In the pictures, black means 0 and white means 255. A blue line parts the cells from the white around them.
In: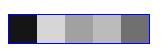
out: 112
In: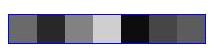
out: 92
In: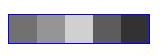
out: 50
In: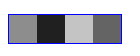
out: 100
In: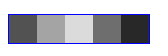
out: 40
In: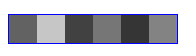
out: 131
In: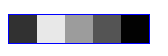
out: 2
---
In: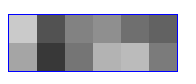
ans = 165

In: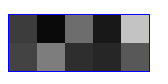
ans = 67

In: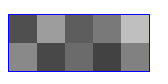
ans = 137

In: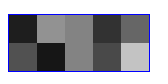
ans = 81

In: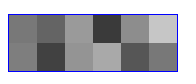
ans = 126

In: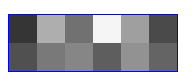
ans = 80

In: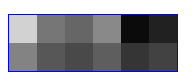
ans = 131
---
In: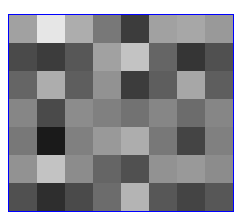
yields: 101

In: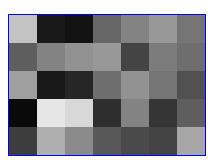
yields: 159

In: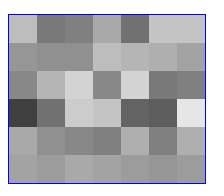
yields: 136

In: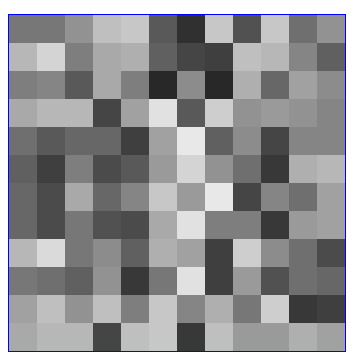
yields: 126

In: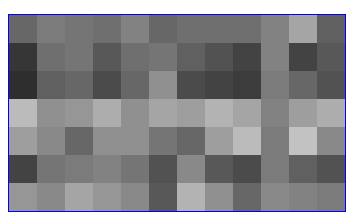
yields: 46

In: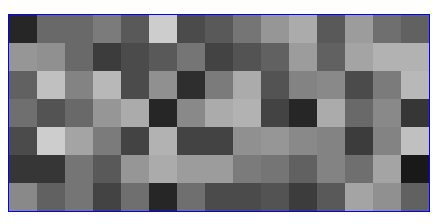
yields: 97

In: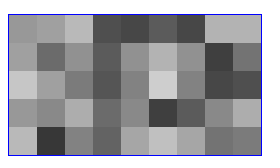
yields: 198

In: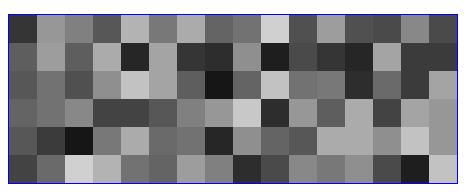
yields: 87
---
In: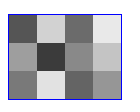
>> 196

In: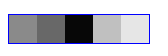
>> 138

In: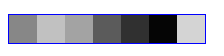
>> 163

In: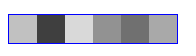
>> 63

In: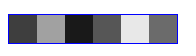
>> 161

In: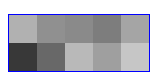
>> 56
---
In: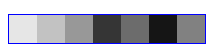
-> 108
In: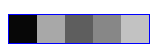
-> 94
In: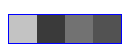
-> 58
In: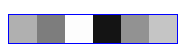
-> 20
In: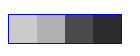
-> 176
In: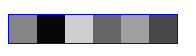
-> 101
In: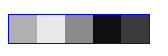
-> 139
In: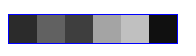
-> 164
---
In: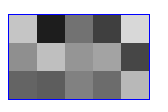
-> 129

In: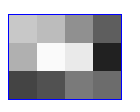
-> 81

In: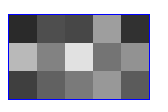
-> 122

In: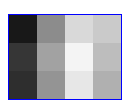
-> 148

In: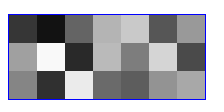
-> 93

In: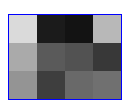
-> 62

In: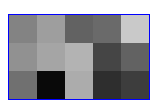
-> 172

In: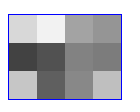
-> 95

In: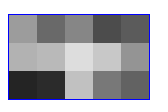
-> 193

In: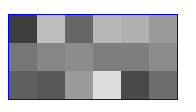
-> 221
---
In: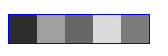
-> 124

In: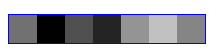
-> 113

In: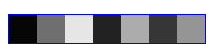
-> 111

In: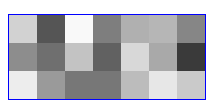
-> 169

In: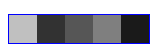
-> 86

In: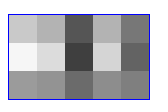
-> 147

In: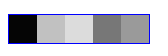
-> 154

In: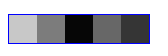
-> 103

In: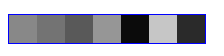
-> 115

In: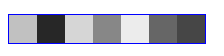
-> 135
